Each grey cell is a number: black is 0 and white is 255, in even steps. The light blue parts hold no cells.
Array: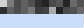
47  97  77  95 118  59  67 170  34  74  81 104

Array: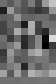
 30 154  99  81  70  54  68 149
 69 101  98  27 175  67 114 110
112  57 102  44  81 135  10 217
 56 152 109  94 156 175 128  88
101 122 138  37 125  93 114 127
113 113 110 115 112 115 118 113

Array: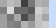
128 219 105 106  89 208 191
159 133 125 178 154 192 204

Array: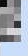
172 167 136
123 138  52
 75  90 136

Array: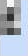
173  99 156
142 145 211

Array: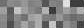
159  92 196 158 137 121 179  60 131 161 136 174
134  79 130 165 134 173  83 195  87 145 125  69

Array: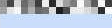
161 228 247 122 174 104 116 218  30  76 232 236 219 195  48 253

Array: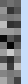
149  52  82
189  48  57
 10  83  55
158 201 147
173  60 190
169 125  67
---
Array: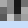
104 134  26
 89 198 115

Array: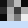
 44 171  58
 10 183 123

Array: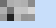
175 114 196
149  34 184

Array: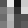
121 161  51
108 184  76

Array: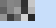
 96 132 159
148  62 108

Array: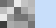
191 218 106
233 151 117

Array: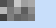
183 122 146
 63 126  99

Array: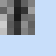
 99 143  29
179 100  24
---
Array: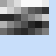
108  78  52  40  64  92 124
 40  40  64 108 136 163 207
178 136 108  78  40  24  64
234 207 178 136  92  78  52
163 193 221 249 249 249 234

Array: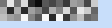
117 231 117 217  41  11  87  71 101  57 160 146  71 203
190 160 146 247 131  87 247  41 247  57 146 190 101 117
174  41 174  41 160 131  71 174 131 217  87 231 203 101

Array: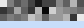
233 125  82 109  67  24  67  67 137  96 180  82
 96 125 109 125 195 165  96 153 153 180  53 233
 53  82 165  96  53 180   8 208 153 137 125 109

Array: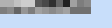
125 137 100 149 125 161 149 137 149 161 112 112 112
177 177 193 205 205  88  73  48 100  33 161 125 137

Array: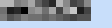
112  29  41   1 137 151 112 166  67 151 198  29  67
125  83  97 125 112 112  97 112  97  83  67  83  83
182 182 125 137 166  97  67  41 182 137  67  83 137

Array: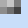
140 111  66
172 199 124
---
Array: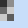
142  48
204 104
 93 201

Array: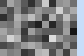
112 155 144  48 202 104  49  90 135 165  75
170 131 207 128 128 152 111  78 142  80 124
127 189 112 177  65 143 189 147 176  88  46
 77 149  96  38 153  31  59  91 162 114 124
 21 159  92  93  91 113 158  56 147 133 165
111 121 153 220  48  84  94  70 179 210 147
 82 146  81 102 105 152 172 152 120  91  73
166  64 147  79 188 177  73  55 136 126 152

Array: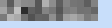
130  94 114 117 132  94 141 176  86 136 138 154  91 145
102 115 114 130 124  86 119 132  86  95  44 192 118 164
136 122 152 168 158  97 143  99 101  82 113 170 181 122

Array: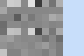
175 116 161  59 225 137 201 205 150
136 137 135 135 135 134 134 134 166
160 171 143 137 121 147  92 131 131
136 133 140 134 136 131 138 138 109
168 120 156  71 210 136 190 194 113
108 135 116 134 138 136 141 158 152
124 137 156 146 135 141 143 138 146
124 143 127 137 139 148 131 131 195

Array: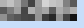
 90 129 189 197 212 157  67 118 169 194 179
176 150 172  94 166 151 176  70 158 124  90
 19  68 147  40  62 149  69  72  85  97 144

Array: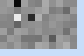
138 140 162 145 170 128 134 160  10 160 150
157 107 133 126 166 158 145 145 124 146 152
133 146 152 145 131 176  42 136 235 133 138
125 131 142 151 137 147 144 140 100 133 132
151 114 144 140 137 151 139 155 160 124 158
135 150 159  91 147 116 118 118 148 155 127
138 173 156 133 162 168 125 138 156 138 151
